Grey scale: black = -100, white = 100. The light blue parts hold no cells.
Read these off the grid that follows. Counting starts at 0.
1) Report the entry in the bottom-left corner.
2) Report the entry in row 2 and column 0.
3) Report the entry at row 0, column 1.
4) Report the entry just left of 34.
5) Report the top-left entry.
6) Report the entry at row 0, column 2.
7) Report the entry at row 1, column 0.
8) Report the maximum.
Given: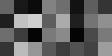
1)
-59
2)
-14
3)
-81
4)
-26
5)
-20
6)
-91
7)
-76
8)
62

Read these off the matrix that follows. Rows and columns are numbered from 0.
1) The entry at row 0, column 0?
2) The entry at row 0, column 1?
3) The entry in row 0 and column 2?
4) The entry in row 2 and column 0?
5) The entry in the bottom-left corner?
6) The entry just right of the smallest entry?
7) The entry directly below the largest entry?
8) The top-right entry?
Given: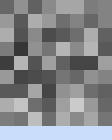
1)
-19
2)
14
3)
-24
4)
36
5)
-3
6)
14
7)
8
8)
3

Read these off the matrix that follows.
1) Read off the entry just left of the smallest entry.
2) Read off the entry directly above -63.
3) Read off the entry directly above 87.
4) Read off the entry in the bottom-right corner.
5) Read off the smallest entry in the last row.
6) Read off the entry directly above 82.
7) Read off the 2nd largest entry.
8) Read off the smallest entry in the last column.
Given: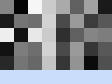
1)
4
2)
-42
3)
-80
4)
-37
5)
-91
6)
-14
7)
87
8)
-80

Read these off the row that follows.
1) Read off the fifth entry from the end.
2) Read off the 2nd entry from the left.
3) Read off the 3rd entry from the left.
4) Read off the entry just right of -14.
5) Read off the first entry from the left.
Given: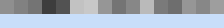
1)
-4
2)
1
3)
-9
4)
18
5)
12

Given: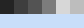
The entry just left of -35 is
-51
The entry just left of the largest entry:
-3

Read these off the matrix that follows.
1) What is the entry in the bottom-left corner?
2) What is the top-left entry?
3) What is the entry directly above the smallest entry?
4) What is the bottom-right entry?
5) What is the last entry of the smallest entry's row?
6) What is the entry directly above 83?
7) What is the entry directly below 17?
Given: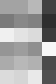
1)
72
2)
28
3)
-48
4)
-37
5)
-64
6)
39
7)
34

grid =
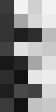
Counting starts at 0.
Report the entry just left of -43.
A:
-76
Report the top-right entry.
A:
90
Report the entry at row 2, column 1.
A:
-76
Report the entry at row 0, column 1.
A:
90
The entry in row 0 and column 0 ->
-54
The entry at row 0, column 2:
63
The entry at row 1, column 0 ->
-59
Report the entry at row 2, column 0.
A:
-59
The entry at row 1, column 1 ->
30
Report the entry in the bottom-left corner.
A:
-54

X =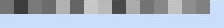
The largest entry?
57
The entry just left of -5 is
-53
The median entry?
0
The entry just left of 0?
11

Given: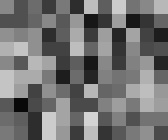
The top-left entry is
7
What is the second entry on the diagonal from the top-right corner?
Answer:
-59
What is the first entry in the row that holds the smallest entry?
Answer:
-31
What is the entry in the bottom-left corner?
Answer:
-5
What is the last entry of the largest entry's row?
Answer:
-10
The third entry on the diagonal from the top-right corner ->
29
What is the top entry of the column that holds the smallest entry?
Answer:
-37
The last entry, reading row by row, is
-42
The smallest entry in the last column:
-77
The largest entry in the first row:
60
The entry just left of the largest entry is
-21
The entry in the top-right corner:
44
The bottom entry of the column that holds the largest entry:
49
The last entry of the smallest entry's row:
24
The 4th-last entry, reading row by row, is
-31
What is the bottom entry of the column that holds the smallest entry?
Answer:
-21
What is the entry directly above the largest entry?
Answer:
-42
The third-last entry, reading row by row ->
-5
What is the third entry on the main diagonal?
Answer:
13
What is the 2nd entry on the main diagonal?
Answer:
-37
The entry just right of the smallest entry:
-42
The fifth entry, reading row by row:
-5
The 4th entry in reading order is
-54
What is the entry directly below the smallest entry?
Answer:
-26
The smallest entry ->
-93
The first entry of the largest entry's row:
-15
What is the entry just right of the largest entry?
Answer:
-31
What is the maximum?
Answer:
66

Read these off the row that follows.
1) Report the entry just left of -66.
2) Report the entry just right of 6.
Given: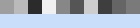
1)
46
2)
-33

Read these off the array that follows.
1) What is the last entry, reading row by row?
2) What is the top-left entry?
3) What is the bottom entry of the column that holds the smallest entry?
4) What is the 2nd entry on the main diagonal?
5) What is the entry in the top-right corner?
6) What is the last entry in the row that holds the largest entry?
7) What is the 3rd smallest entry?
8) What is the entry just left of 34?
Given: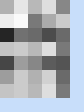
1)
-5
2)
39
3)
54
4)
96
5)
6
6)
59
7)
-40
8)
-5

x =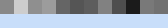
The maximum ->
61
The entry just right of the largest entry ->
12

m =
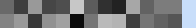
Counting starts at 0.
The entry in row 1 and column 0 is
3
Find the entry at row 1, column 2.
-57
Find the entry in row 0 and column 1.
-51
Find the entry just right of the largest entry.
-28
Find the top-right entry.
-3
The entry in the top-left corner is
-18
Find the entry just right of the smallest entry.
-8
